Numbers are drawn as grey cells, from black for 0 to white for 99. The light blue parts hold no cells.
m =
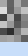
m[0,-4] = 65
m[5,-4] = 62
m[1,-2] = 59
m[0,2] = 66
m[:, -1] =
[46, 75, 52, 48, 70, 37]
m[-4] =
[25, 69, 28, 52]

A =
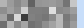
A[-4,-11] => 70
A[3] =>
[43, 70, 53, 64, 44, 47, 55, 63, 71, 49, 60]
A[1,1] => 62
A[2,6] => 46
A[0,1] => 60
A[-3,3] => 80
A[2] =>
[63, 41, 84, 23, 50, 48, 46, 54, 72, 47, 55]
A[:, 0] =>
[70, 55, 63, 43]
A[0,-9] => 53
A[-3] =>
[55, 62, 56, 80, 49, 49, 48, 86, 53, 55, 61]

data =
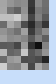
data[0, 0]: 64
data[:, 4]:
[22, 19, 27, 16, 23, 35, 19, 33, 32, 28]
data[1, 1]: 45
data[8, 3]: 30
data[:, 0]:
[64, 65, 74, 42, 57, 62, 35, 71, 41, 80]
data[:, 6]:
[43, 42, 35, 21, 54, 37, 51, 57, 14, 52]
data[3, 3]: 30
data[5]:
[62, 54, 56, 52, 35, 50, 37]
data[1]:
[65, 45, 38, 57, 19, 47, 42]
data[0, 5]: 53
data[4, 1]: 51
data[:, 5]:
[53, 47, 50, 37, 42, 50, 6, 41, 29, 65]
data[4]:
[57, 51, 44, 62, 23, 42, 54]
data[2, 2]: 80

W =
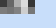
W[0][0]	23
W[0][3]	85
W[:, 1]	[40, 45]
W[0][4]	21

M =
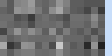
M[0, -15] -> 46
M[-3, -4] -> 40
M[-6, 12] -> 41
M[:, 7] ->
[44, 55, 39, 41, 55, 42, 30, 43]
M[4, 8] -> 36
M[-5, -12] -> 39
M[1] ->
[39, 35, 57, 54, 57, 47, 38, 55, 64, 46, 36, 34, 27, 41, 23]
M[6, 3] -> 57
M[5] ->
[46, 37, 41, 44, 42, 41, 41, 42, 51, 40, 40, 40, 34, 45, 33]
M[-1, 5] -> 42
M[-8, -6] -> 50
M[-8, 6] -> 39
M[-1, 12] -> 33
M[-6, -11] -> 23
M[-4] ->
[27, 43, 57, 45, 55, 47, 37, 55, 36, 48, 39, 35, 41, 31, 40]
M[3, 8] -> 44
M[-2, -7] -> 78
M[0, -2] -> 33
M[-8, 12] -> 33
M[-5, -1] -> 36
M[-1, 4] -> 48
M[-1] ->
[47, 36, 45, 48, 48, 42, 41, 43, 55, 43, 38, 38, 33, 43, 31]
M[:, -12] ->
[53, 54, 35, 39, 45, 44, 57, 48]
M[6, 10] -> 35
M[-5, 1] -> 40

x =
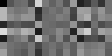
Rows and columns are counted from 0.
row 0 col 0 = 1
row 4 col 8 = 53
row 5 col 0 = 11
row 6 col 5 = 28
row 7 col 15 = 36
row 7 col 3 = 34
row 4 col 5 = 11
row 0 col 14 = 20
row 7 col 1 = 43
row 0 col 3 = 43
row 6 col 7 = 44
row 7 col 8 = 35
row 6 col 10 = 37
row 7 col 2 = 39
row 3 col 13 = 44
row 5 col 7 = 37
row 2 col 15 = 51
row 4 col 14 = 63
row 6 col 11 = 53
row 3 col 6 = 43
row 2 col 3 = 58
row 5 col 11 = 13
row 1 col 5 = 16
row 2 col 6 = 42
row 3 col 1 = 32
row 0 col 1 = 33
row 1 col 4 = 55
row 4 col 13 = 37
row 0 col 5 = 82
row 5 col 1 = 40
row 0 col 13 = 35
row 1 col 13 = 46
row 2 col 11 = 59
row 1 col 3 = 47
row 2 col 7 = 43
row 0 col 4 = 27
